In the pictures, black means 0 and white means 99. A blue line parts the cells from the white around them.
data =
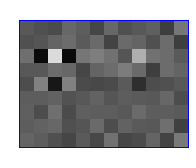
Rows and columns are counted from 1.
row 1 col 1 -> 34
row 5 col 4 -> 50
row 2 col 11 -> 42
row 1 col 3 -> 29
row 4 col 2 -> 34
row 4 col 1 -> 34
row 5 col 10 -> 30
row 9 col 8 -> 27
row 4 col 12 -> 39
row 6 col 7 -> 33
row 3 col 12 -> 35
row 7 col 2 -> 30
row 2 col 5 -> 35
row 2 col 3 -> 39
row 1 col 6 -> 27
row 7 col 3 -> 43
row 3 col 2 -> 4
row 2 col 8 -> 41
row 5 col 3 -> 9
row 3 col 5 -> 46
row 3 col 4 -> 4
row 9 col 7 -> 44
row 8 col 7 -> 30
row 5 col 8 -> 35
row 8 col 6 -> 41
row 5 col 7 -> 29
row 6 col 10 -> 34
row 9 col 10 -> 39
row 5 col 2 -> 50
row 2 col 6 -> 41
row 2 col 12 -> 24
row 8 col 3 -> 40
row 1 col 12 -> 46
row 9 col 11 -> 26
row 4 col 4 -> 40

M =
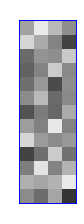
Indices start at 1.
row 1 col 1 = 63
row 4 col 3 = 79
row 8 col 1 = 61
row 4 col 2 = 51
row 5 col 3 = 29
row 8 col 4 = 51
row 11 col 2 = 88
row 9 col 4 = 59
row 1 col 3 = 72
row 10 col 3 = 79
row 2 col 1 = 83
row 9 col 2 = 60
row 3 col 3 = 55
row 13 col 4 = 20
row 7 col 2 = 48
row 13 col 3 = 64
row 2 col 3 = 51
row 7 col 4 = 66

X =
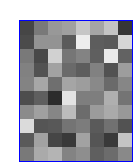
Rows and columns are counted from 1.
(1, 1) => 27
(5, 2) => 65
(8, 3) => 34
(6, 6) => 49
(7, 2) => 62
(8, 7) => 44
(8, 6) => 35
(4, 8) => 61
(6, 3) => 17
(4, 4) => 41
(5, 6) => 53
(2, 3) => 57
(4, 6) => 50
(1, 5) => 77
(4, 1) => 50
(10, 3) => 70
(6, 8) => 45
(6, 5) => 49
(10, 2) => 66
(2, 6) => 36
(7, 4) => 73
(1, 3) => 59
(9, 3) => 27
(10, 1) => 47
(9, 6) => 33
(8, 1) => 85
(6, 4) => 88

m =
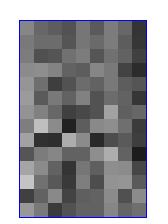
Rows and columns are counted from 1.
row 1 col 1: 52
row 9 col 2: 19
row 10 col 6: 55
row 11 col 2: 54
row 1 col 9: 20
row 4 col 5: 36
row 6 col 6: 32
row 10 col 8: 38
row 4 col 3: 51
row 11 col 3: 38
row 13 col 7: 54
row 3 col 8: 38
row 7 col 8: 37
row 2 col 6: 41
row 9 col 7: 30
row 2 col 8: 36
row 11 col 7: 55
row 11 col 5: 46
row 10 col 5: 38
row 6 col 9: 21
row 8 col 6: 53
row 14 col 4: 32
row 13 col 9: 54
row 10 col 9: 11
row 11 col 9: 27
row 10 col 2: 48
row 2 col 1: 47
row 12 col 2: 44
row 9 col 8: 35
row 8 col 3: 54
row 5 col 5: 42
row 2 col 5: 46
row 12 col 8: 58
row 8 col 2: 74
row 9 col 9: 24

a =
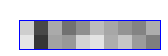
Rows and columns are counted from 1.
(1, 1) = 80
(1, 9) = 51
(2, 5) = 82
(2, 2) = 21
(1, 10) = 67

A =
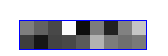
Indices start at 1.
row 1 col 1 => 49
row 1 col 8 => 50
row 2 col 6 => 69
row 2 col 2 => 9
